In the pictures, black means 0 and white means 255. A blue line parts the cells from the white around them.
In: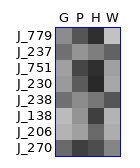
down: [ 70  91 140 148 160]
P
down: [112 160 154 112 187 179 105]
G
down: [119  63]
H
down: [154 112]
G
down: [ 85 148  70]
P
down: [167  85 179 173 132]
W

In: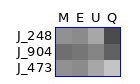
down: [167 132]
U
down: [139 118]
E

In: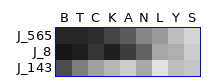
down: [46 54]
C
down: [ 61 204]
A
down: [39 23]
B

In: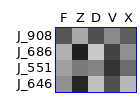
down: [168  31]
Z
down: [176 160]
F
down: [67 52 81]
V
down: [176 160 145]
F
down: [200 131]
D
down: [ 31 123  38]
Z

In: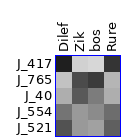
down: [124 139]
bos
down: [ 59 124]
bos
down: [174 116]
Dilef
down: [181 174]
Rure
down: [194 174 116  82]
Dilef
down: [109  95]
Rure
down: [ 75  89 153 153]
Zik

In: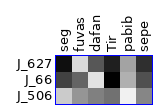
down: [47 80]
sepe

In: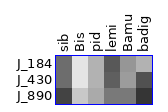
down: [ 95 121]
lemi
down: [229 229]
Bis
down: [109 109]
sib

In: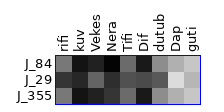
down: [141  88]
dutub
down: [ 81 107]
Tifi
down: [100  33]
Vekes
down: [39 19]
kuv

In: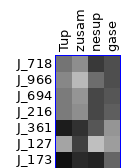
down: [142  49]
zusam
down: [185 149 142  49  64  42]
zusam
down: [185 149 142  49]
zusam
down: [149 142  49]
zusam
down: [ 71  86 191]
nesup
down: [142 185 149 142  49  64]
zusam

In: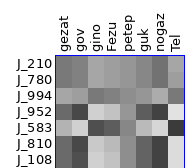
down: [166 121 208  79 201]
gino
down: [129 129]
gov
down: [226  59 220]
Tel
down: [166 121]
gino
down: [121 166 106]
gezat

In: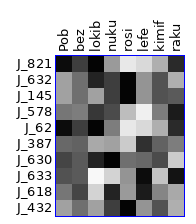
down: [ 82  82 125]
kimif
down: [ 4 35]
lokib
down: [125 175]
kimif
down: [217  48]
lefe
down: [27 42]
raku

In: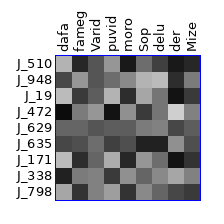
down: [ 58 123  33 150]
Sop
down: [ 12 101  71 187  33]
dafa
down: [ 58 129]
Mize
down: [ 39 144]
moro
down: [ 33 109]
delu
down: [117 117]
delu

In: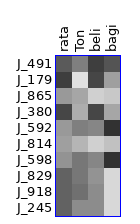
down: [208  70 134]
beli
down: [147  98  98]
rata
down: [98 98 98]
rata
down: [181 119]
Ton

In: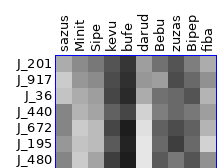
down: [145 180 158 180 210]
fiba
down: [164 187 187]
Sipe

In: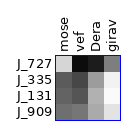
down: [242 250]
girav
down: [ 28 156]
Dera
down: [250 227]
girav
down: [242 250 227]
girav
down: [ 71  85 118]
vef
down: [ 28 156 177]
Dera
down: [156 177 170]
Dera

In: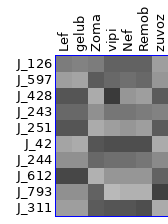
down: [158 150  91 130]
zuvoz
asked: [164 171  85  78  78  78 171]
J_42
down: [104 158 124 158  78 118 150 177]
Remob
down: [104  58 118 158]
vipi
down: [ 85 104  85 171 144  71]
gelub

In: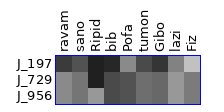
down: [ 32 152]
Ripid
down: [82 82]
Pofa
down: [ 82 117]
sano

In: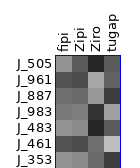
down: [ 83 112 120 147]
fipi
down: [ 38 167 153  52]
Ziro
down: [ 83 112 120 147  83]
fipi

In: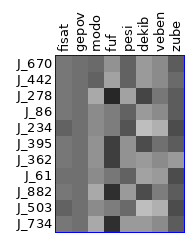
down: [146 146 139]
modo
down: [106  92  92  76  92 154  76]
zube
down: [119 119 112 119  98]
fisat
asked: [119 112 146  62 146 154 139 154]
J_362
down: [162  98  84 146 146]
pesi

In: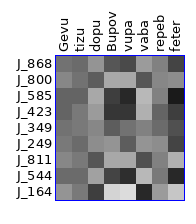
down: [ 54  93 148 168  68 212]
Bupov
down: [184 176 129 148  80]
vaba
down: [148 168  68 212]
Bupov

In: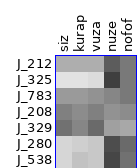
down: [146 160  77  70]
nuze
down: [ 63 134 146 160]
nuze
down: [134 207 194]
kurap

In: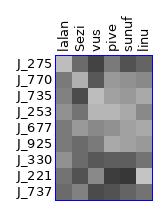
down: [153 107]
Sezi
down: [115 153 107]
Sezi
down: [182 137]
vus
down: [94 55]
sunuf
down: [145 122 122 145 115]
lalan
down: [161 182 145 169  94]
pive

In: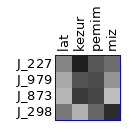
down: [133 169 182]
lat
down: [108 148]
miz
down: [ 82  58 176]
kezur
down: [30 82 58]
kezur
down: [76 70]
pemim

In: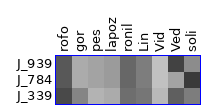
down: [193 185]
Vid
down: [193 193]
Vid
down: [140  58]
soli
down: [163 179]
pes
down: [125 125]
Lin

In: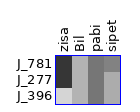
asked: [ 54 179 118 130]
J_781
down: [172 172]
sipet
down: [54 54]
zisa
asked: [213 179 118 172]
J_396

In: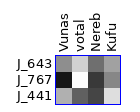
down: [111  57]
Nereb
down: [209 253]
votal
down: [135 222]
Kufu
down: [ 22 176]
Vunas

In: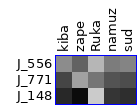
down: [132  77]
sud
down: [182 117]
Ruka

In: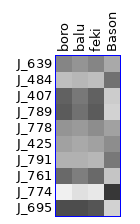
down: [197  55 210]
Bason
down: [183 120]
balu
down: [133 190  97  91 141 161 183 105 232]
feki
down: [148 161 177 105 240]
boro
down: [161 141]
Bason
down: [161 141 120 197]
Bason
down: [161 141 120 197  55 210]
Bason

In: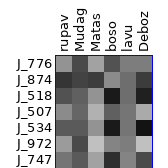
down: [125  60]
Deboz
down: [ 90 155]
rupav

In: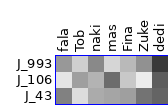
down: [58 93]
dedi
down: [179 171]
naki
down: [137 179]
naki
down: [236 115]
Zuke

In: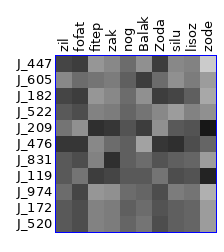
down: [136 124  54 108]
zak
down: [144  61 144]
Balak
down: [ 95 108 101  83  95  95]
nog
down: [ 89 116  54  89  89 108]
zil

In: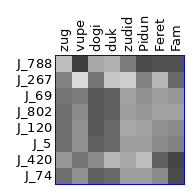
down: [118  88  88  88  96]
dogi
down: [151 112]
zug
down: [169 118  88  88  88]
dogi
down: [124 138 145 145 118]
vupe

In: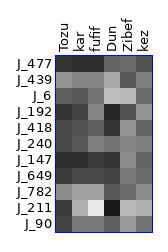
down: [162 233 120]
fufif
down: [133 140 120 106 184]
Zibef
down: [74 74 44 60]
Tozu
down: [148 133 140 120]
Zibef
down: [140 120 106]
Zibef

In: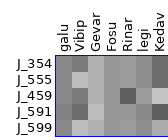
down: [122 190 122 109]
Vibip
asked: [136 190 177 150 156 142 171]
J_599
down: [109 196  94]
Kedav
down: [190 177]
Gevar

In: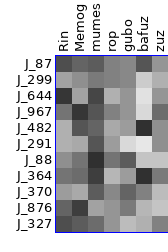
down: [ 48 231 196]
bafuz
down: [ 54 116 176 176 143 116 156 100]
Rin
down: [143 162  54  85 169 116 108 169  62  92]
Memog
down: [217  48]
bafuz
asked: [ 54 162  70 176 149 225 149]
J_644

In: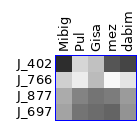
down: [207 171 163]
Mibig
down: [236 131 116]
Pul
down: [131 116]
Pul
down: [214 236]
Pul
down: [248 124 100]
mez
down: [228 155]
dabim
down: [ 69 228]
dabim

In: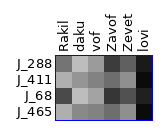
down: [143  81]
Zevet
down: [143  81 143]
Zevet
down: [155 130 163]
vof
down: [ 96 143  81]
Zevet
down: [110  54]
Zavof
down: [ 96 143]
Zevet
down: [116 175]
Rakil

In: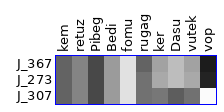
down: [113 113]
rugag
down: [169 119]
ker
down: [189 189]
Dasu
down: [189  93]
Dasu
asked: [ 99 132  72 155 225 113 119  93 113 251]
J_307
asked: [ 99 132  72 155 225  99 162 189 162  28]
J_367

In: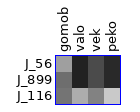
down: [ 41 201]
peko
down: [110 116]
gomob
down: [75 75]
vek
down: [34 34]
valo
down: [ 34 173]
valo

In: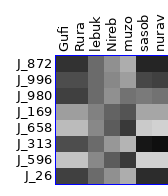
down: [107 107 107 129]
lebuk
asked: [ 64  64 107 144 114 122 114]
J_980
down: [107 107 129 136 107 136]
lebuk
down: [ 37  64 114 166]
nurav
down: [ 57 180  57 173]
muzo

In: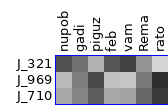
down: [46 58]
rato
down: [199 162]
vam
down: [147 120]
Rema

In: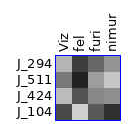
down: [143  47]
nimur
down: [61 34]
fel
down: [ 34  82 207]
fel

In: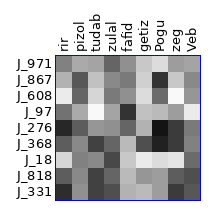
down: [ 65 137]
tudab
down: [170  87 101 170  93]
pizol
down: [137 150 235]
Veb
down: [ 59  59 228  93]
zeg

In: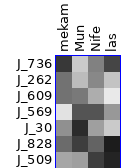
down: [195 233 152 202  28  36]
las
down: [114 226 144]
mekam
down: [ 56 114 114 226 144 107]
mekam
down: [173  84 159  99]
Nife
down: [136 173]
Nife
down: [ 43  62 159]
Mun

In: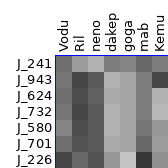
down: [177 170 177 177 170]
dakep
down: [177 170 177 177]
dakep

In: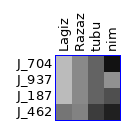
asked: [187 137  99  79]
J_187
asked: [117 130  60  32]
J_462
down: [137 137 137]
Razaz
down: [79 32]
nim

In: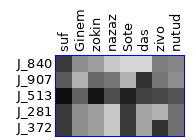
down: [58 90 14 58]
suf
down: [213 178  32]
Sote
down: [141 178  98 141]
Ginem
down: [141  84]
nutud
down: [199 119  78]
nazaz
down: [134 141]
nutud
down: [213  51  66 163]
das

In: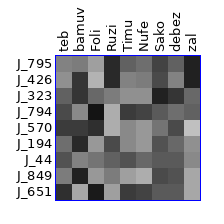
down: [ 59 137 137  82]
Timu
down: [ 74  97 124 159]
Ruzi
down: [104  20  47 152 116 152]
Foli

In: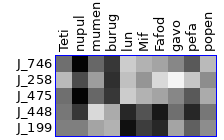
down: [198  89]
pefa
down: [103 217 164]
mumen
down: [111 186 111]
Teti
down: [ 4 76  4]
nupul
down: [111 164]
gavo
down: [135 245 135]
gavo

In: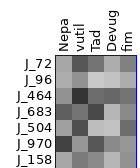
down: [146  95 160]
Nepa
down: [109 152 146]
fim
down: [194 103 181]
Devug

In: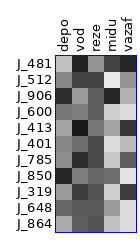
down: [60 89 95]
vod
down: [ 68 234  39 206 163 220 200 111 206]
midu
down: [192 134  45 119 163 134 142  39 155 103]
depo
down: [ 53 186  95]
vazaf

